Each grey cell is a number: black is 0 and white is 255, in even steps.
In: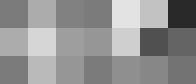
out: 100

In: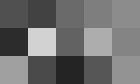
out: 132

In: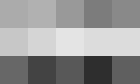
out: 220

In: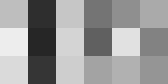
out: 130

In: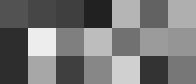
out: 149

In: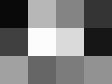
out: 22

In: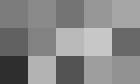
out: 104

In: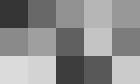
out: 124

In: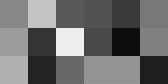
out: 128

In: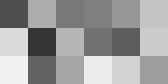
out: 203
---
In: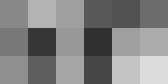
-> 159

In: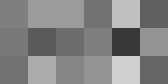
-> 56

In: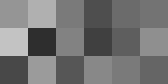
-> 94

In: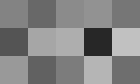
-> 39

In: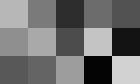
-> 196

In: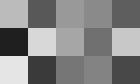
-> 112

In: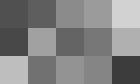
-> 119

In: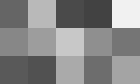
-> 143
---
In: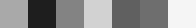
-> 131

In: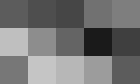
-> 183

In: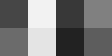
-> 34

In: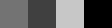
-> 199

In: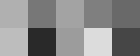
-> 156

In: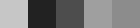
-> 77
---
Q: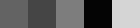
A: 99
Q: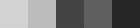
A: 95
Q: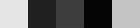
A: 61
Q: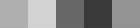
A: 147
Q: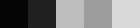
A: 156
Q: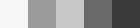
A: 155
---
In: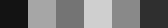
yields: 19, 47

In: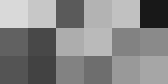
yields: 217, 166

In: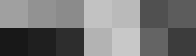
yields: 160, 60

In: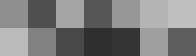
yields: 143, 94

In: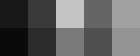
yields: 24, 148

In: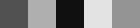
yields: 81, 148

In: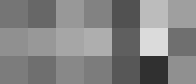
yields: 117, 144

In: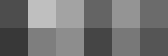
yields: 77, 85

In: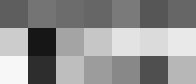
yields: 94, 183
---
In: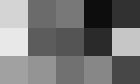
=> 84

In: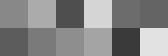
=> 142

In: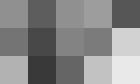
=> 131

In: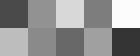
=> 104

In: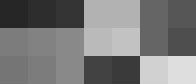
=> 137

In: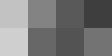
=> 83

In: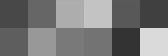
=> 121

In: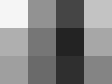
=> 35

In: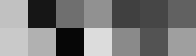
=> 6
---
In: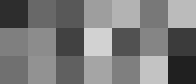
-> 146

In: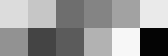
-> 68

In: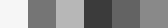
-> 117

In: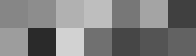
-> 42

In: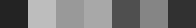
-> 189

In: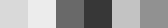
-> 236

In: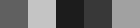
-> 196

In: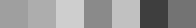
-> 173
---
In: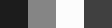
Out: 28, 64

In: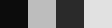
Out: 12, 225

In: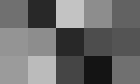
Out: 112, 112

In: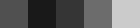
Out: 80, 203

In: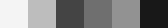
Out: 244, 24

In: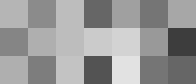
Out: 181, 102
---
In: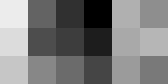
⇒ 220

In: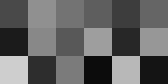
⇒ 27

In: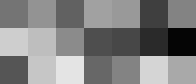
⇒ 206

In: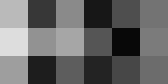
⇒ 221

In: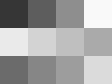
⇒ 234

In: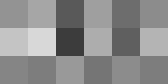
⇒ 196

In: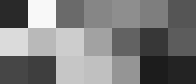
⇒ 219

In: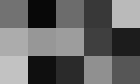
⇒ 172

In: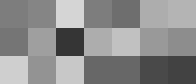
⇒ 117
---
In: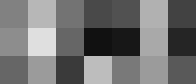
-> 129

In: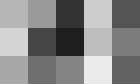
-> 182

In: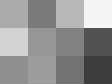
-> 171

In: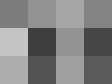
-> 125

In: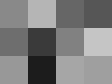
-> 137

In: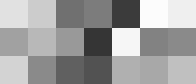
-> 225

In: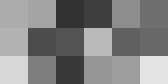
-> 172

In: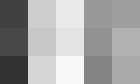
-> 65

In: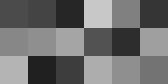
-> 75

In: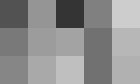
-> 82
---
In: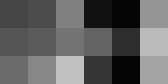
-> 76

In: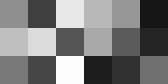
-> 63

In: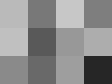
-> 120

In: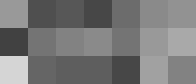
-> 79

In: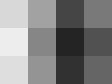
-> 162

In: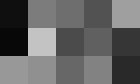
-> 124

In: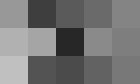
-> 62

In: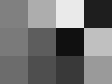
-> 173
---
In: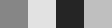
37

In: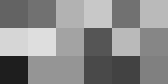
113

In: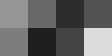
45

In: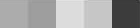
198

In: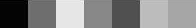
188

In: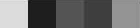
62
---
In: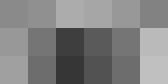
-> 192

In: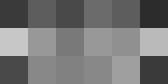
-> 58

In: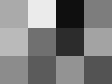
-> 83

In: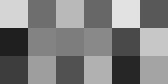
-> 164

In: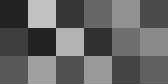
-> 96

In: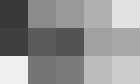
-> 204

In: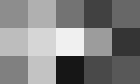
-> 88

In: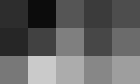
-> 158

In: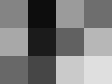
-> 223

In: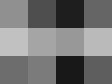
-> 94
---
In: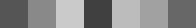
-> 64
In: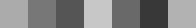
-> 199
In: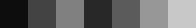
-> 40
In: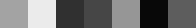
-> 70
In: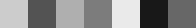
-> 124
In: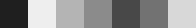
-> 139
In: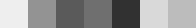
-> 111
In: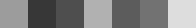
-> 177
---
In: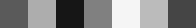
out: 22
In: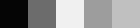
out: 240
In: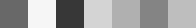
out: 55
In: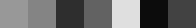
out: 46
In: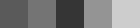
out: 53
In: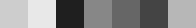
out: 31
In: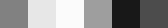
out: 251
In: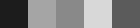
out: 137
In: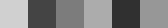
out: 124
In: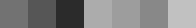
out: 43
